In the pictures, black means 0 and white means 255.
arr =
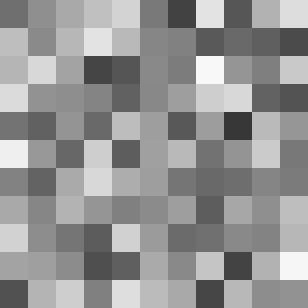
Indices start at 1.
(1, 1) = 111
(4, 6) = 136
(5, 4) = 105
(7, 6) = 158
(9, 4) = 92
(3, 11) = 201
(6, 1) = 239
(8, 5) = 128
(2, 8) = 89
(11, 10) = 141
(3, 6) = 137
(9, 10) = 131
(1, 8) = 227
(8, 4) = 149
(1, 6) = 121
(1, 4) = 192
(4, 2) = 146
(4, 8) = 206
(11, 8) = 70
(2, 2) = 138
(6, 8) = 114
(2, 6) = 134
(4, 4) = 132
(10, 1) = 163
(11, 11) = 146
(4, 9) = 216
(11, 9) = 184
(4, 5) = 97
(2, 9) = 105
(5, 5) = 189
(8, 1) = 169
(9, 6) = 155
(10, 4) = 79
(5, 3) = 148
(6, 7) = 185

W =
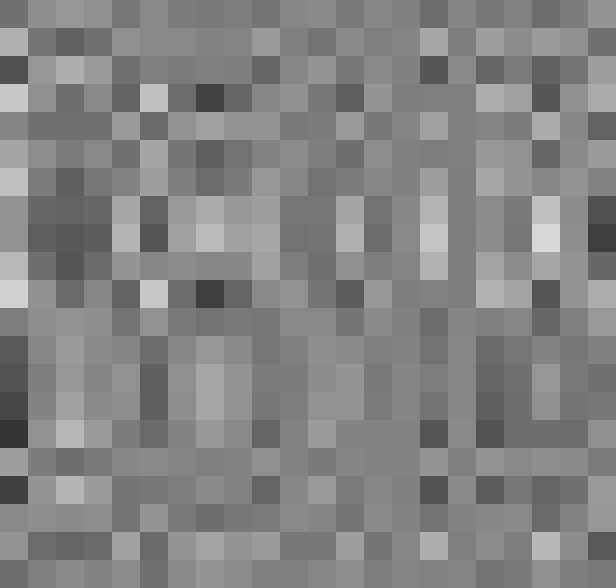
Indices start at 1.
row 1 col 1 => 113
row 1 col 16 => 108
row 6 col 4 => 136
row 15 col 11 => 125
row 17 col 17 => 128
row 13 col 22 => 129
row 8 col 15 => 135
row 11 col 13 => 93
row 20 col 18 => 139
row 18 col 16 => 84
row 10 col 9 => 135
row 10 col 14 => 125
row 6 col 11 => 139
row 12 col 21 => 127
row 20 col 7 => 149
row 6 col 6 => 165
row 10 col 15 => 132
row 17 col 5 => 135
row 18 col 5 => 117
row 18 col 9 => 131
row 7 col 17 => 125
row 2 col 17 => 126
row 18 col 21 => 112
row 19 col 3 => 138
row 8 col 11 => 118
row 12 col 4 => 142
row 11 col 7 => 107
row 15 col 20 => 143
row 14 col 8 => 166
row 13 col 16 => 114
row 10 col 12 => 112
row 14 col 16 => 125
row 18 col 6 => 119
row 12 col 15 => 129
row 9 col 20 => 215
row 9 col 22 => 62
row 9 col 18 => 140

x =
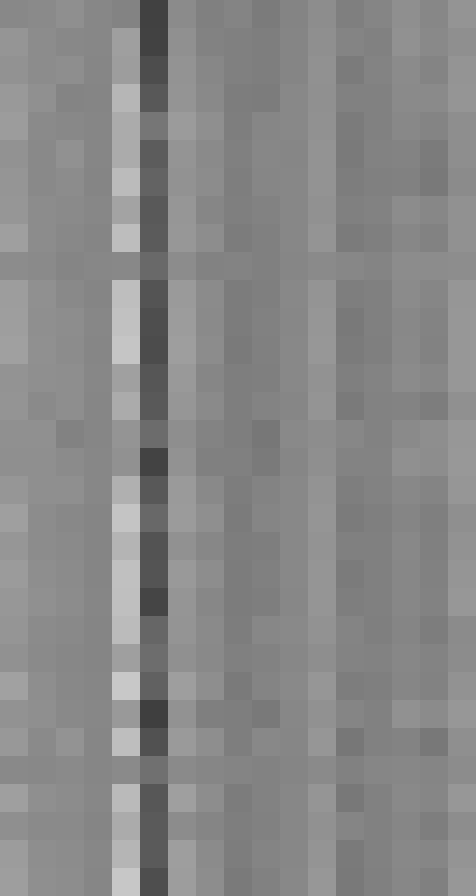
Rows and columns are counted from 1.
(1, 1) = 136
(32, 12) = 151
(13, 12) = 151
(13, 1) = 160
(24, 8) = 137
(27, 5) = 190
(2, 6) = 66
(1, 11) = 132
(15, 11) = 134
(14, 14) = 131
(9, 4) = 133
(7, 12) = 147
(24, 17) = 140
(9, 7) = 151
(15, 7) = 150
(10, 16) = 140
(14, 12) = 146
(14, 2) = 143
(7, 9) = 126
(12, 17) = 151
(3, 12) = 145
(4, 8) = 137
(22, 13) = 126
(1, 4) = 135
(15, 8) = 138
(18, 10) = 131
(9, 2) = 140
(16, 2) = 144
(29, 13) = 120
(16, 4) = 134
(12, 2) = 143
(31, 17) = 148
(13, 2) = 144
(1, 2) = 138
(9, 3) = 136
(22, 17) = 151
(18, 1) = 150

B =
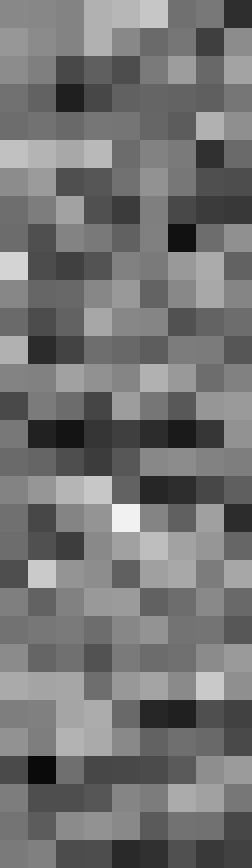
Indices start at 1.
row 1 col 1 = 136
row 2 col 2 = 139
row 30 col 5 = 137
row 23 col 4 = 109
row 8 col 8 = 59
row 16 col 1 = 120
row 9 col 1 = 108
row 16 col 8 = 54
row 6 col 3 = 168
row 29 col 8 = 161
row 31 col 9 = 65
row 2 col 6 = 106
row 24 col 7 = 112
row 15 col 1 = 73
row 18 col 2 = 150
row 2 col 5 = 136
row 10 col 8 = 171
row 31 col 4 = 77
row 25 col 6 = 164
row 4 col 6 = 101
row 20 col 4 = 137
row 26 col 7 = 32
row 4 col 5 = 97
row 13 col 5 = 104
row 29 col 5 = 133
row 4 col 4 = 71
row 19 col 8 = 160
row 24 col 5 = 122
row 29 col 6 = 124
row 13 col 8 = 123
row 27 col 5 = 137
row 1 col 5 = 183
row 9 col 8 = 109
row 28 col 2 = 10
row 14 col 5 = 133
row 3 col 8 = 104
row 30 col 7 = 114
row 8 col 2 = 125

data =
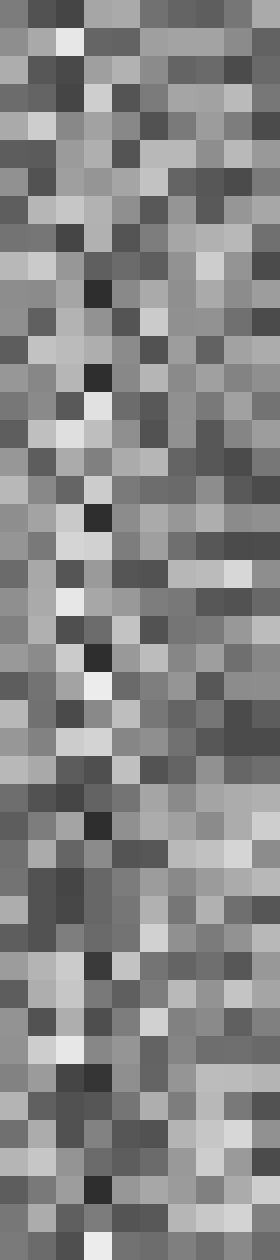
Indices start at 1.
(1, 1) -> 124
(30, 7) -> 160
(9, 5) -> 84
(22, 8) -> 87
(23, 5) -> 195
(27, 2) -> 130
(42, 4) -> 107
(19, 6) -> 170
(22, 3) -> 231
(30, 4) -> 46
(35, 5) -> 195
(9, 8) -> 177
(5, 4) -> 162
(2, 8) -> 163
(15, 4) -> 225
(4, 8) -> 162
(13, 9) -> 162
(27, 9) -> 75
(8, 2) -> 182
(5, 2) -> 205
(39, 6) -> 100
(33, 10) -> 86
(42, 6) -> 107
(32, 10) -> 184
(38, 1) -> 145
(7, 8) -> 87
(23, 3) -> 79
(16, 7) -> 145
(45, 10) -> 107
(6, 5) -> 84
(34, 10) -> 184
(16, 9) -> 133
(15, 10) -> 115
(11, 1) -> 141
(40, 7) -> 125
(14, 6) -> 181
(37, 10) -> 128
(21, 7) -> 183
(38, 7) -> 133

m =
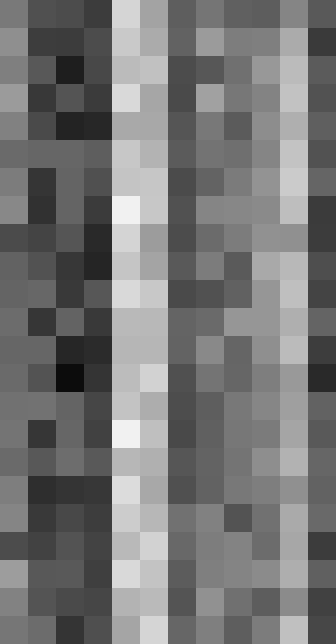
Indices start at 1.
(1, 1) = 121
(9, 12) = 60
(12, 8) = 106
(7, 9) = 123
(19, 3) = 72
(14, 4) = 52
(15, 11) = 159
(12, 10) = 150
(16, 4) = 65
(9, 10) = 145
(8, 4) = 59
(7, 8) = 99
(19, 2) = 57
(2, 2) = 61
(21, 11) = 174
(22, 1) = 130
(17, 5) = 183
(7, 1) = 124
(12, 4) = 57
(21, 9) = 132
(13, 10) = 143
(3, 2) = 88
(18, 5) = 220
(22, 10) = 93
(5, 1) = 129
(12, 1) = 108
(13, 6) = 182
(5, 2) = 74
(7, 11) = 203
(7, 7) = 75
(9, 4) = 41
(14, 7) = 80
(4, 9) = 119
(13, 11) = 187
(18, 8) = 98
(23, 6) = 213
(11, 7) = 74

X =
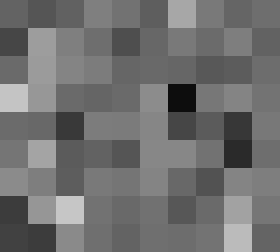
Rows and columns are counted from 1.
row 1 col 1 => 99
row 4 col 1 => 196
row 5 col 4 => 124
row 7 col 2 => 126
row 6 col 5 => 85
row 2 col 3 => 127
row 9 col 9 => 187
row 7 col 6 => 132
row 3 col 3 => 132
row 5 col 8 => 91
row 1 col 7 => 167
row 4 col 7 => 13
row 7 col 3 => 93
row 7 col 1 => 139
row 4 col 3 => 106
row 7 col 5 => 117
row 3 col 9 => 92
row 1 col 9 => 101
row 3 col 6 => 105
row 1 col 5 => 114
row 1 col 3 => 97
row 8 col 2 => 150
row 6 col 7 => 135

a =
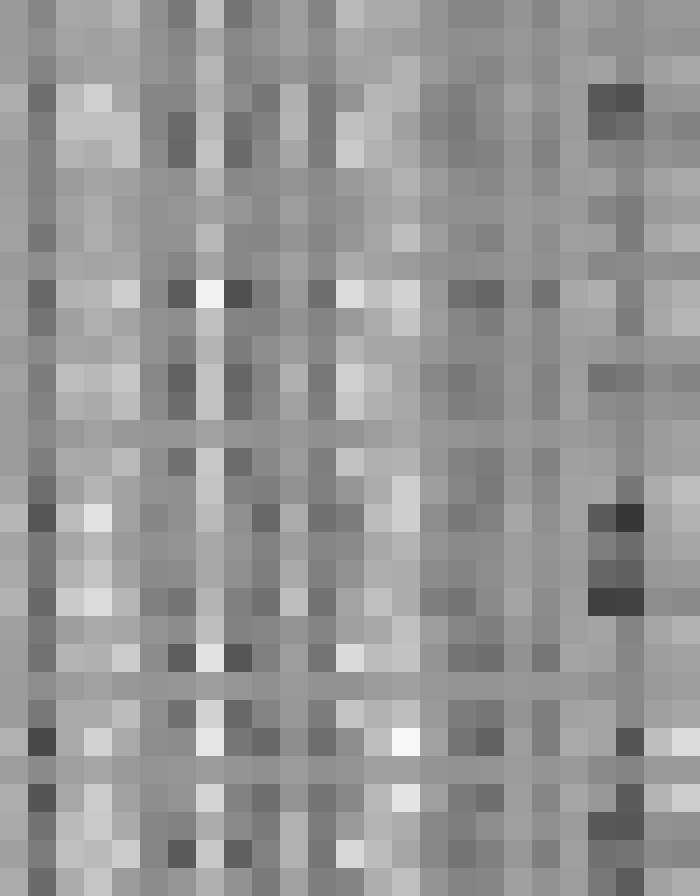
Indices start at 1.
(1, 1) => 154
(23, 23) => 132
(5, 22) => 100
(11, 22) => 174
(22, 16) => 127
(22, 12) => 114
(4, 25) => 150
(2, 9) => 135
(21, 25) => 153
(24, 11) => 157
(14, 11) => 176
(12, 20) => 137
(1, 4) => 165
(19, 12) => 113
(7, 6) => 148
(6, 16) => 142
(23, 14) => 168
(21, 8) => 167
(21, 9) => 143
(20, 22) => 126
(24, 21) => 164
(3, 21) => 157
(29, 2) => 85
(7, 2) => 129
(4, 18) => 140
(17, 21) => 160
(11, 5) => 206
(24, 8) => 226
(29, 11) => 147
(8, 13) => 145
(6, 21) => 158
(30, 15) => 171
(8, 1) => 159
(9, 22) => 158
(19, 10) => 104
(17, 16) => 149
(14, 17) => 120
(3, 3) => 156
